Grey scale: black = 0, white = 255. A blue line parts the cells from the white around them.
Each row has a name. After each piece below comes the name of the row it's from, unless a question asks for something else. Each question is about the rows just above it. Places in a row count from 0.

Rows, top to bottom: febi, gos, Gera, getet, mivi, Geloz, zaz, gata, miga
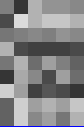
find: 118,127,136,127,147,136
Gera
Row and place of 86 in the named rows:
zaz, 3
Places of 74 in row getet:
1 5
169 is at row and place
Geloz, 1
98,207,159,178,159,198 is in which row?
gata
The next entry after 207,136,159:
118

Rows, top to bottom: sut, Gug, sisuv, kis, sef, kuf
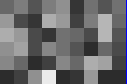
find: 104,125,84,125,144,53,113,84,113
sut
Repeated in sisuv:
74
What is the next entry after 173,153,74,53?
113
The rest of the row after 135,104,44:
64,135,104,173,162,64
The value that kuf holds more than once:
44

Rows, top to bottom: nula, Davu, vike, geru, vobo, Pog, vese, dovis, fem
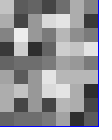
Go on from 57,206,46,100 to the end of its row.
206,195,228
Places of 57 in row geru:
0
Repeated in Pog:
183
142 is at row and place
vike, 5
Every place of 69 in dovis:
1 3 6

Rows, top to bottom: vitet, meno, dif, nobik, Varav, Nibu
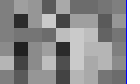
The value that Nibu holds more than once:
150
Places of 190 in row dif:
4 6

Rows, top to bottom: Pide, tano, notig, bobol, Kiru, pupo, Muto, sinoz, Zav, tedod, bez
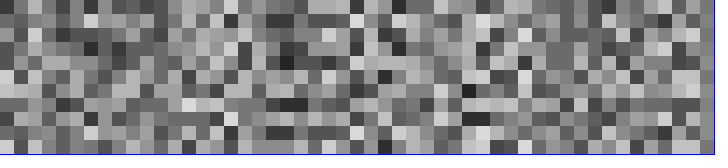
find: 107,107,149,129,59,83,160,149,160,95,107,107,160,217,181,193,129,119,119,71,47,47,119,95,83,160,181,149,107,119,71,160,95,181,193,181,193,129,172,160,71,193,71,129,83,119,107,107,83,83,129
sinoz
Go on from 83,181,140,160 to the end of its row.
140,181,107,205,149,83,149,47,129,181,160,107,95,193,205,71,83,217,107,149,129,83,172,140,193,71,160,107,193,193,119

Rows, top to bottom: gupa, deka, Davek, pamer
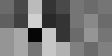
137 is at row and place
deka, 6
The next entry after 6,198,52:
107
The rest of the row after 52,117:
137,107
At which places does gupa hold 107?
0 6
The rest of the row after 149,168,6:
198,52,107,149,117

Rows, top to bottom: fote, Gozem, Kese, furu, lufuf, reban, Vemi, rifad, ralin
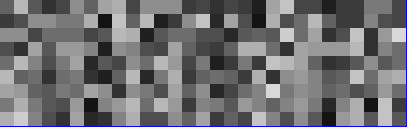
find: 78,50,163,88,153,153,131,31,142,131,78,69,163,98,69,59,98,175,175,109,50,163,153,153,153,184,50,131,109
furu
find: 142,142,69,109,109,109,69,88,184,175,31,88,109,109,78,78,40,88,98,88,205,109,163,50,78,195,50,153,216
Kese
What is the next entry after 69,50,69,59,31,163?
195

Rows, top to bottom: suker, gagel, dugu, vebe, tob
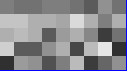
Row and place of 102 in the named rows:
tob, 7
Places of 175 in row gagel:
2 3 6 8
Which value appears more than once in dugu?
175
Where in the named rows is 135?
dugu, 6
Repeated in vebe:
91

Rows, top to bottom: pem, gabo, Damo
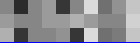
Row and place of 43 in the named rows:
pem, 1
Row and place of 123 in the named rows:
Damo, 8
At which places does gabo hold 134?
1 2 7 8
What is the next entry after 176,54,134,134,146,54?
219
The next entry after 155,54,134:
219

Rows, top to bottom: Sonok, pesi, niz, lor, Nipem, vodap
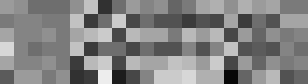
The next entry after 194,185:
155
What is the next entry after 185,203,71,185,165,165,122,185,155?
185
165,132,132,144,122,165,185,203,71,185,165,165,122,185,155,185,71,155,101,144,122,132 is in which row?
niz
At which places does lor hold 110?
2 7 8 10 21

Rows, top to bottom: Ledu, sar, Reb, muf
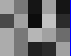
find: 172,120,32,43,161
muf
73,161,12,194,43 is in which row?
sar
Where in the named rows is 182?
Reb, 2
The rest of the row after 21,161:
21
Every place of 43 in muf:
3
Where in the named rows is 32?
muf, 2

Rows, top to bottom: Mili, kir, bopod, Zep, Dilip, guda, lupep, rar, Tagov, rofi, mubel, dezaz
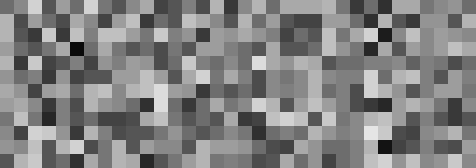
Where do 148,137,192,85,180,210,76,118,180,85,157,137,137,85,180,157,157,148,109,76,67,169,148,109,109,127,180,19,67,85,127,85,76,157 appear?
mubel
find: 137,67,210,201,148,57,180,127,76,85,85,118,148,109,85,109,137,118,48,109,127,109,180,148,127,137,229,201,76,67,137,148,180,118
rofi
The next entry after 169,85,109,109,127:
127
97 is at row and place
Dilip, 29
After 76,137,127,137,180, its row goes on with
109,127,76,210,180,148,85,127,157,157,118

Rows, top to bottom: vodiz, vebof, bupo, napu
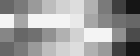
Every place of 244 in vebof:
0 2 3 4
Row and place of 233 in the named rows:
vebof, 5

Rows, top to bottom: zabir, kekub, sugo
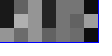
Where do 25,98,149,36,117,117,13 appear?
zabir
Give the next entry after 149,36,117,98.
158
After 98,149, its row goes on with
36,117,117,13

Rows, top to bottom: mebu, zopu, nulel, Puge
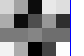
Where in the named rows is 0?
Puge, 2
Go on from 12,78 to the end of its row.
151,46
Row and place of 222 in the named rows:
mebu, 4
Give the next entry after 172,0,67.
253

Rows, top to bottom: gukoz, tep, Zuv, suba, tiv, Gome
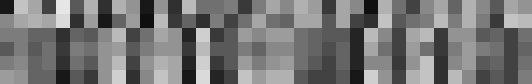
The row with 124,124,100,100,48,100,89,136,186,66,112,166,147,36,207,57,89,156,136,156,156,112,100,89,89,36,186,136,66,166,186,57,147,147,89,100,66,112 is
Zuv
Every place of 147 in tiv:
7 10 19 29
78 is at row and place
suba, 23

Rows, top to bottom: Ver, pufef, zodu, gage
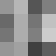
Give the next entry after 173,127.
204
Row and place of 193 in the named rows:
pufef, 3

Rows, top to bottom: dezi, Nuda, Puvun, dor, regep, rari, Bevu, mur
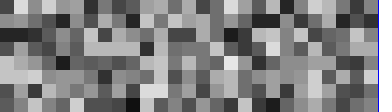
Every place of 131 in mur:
1 3 12 26
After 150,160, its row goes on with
49,120,70,91,160,172,111,172,70,111,219,160,91,184,37,131,207,184,120,58,131
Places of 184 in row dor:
6 7 8 9 11 22
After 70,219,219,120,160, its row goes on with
70,150,184,111,80,160,58,160,207,160,80,70,111
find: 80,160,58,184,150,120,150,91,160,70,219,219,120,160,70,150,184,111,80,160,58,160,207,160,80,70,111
Bevu
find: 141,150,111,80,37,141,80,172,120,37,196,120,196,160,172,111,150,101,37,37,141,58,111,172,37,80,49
Nuda

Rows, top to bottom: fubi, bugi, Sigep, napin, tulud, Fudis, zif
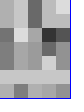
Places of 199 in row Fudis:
0 1 2 3 4
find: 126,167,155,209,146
tulud

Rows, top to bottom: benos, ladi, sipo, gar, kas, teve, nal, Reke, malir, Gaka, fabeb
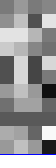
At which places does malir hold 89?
0 1 2 3
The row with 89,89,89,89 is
malir
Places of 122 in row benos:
0 2
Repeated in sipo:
227
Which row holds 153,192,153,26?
fabeb

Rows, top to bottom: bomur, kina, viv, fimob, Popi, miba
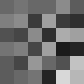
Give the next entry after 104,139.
92
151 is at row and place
Popi, 2

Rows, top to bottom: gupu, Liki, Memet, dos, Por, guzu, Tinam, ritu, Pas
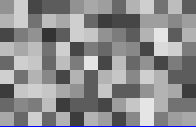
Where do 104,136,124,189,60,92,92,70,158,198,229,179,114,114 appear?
ritu
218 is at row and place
dos, 11

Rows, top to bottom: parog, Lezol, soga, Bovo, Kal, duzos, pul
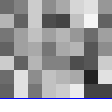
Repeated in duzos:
225
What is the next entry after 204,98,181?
130
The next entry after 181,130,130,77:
86
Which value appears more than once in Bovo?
169

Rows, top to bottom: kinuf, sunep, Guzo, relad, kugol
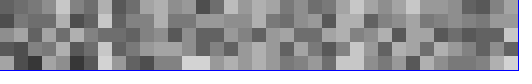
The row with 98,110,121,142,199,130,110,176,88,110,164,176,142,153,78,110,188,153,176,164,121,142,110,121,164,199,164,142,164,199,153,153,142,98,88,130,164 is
kinuf
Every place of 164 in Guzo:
1 3 20 23 29 30
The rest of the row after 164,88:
110,88,98,98,199
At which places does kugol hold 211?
7 13 14 36
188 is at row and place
kinuf, 16
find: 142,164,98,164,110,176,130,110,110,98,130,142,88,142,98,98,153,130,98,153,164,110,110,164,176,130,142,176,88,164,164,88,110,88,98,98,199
Guzo
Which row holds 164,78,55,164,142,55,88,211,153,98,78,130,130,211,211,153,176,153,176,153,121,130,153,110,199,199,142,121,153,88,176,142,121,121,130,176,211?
kugol

